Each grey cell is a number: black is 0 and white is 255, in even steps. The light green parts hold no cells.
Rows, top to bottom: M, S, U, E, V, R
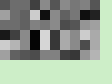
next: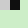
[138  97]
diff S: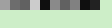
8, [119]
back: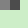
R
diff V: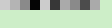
5, [214]
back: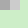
E

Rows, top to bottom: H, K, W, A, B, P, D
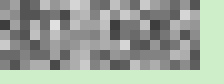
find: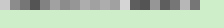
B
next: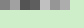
[140 106]

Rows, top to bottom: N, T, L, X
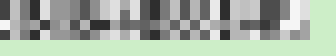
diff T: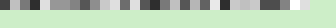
30, [245]
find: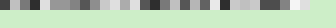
N
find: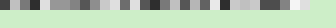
T

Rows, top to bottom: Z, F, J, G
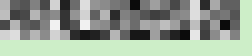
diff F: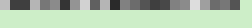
3, [72]
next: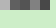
[210  33]
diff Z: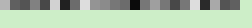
23, [96]
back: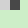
Z
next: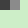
[199 129]

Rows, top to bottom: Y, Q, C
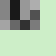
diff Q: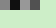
2, [25]
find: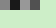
Q
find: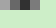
C
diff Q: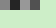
2, [25]
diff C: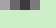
3, [49]
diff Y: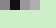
2, [25]

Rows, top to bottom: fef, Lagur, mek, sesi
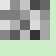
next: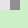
[197  71]
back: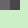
fef

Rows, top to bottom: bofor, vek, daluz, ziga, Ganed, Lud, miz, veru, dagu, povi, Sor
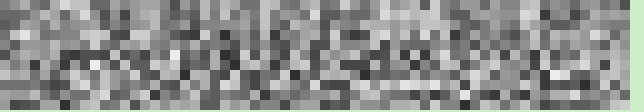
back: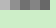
Ganed
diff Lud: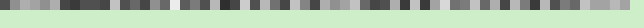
22, [174]
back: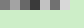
ziga
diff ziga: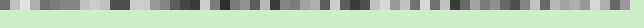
13, [70]
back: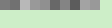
daluz
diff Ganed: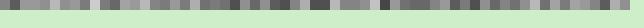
46, [104]
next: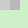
[194 204]

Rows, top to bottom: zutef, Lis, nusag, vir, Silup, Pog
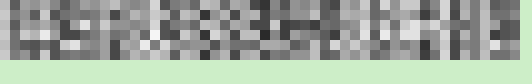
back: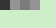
Silup
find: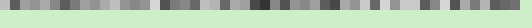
zutef
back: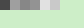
Silup
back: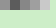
Silup
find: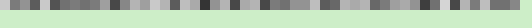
Lis

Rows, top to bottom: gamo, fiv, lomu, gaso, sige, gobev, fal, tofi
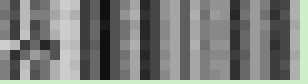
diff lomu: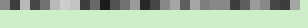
29, [70]
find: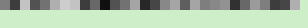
tofi
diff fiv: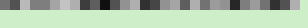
25, [114]
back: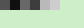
fal
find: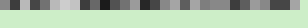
lomu
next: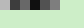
[165  49]

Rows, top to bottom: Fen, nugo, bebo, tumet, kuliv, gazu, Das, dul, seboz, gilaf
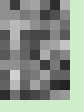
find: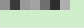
Fen
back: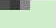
nugo
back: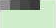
gilaf

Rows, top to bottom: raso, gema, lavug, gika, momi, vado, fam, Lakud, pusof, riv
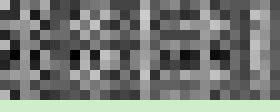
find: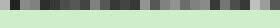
momi
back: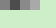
fam
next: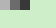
[87 56]
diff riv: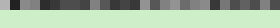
8, [87]
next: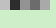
[147 147]
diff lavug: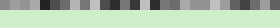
24, [87]
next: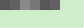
[ 87 147]

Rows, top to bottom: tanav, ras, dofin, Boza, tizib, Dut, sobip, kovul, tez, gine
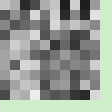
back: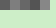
dofin
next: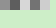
[ 42 135]
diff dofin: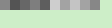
6, [215]
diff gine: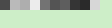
5, [103]
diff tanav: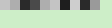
9, [30]
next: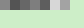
[196 163]
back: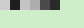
tanav

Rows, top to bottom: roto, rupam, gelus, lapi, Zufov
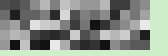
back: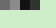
Zufov
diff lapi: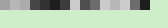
6, [41]
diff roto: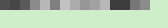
10, [151]
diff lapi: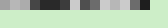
5, [50]
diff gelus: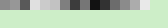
2, [162]

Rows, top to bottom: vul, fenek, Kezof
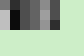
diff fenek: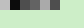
5, [158]
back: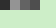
Kezof
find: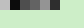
Kezof
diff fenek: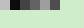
3, [78]
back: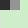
Kezof

